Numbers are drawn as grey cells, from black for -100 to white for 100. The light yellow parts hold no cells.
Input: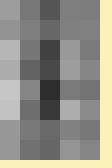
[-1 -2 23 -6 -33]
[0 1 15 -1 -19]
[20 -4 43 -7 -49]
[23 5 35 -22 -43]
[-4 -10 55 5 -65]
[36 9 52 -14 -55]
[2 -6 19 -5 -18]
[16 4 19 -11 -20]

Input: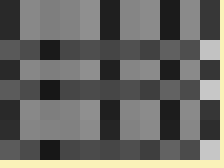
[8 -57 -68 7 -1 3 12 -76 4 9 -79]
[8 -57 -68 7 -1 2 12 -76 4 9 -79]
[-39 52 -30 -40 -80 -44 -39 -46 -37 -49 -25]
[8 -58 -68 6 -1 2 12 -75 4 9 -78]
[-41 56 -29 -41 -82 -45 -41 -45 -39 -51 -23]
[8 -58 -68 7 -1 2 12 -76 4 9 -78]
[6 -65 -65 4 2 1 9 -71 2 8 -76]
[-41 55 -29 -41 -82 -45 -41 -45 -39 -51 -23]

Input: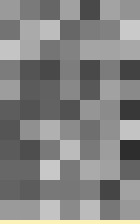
[28 15 21 -4 -20 26 -43]
[1 58 -10 33 48 -19 -3]
[28 32 54 32 -8 2 29]
[-3 -48 -3 -34 -43 -2 -43]
[26 8 23 -29 -24 7 -31]
[9 -56 -27 -35 -23 -36 17]
[13 53 -33 13 38 9 -13]
[23 -65 -29 -39 -5 47 -5]
[26 -23 -19 -19 57 -5 33]
[-46 27 -22 -28 -6 -7 -1]
[-7 19 21 20 53 8 47]

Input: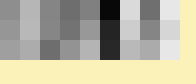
[-13 81 11 43 4 -14 0 -94 71]
[4 68 18 44 5 -10 19 -72 61]
[34 81 25 35 -14 15 41 -69 45]

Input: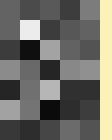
[-52 -3 -22 -41 -30]
[-32 -23 -22 85 -53]
[-23 -35 -53 -88 28]
[7 13 9 -18 -71]
[-62 -62 -71 -12 43]
[-65 -52 27 -9 -91]
[-16 -35 -56 -65 -45]

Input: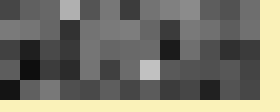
[-36 -14 -45 -25 -19 38 -34 -7 -53 -10 0 9 -27]
[-27 -12 -4 -8 -20 -61 -10 -4 -2 -20 -54 -5 -12]
[-62 -54 -49 -76 -43 -55 -8 -20 -18 -16 -79 -13 -39]
[-32 -47 -27 -89 -53 -66 -9 -50 -16 51 -30 -35 -37]
[-35 -44 -84 -25 -6 -38 -43 -27 -45 -29 -53 -45 -74]

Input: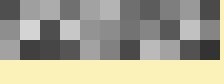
[20 -42 -38 25 35 -12 27 41 -13 -28 -1]
[51 4 11 66 -39 56 15 10 -10 4 -31]
[-36 -60 27 -50 -45 -33 27 1 -43 46 27]

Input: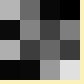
[-94 -100 42 -18]
[-50 -1 -91 3]
[-19 -54 37 -52]
[20 76 -95 -93]
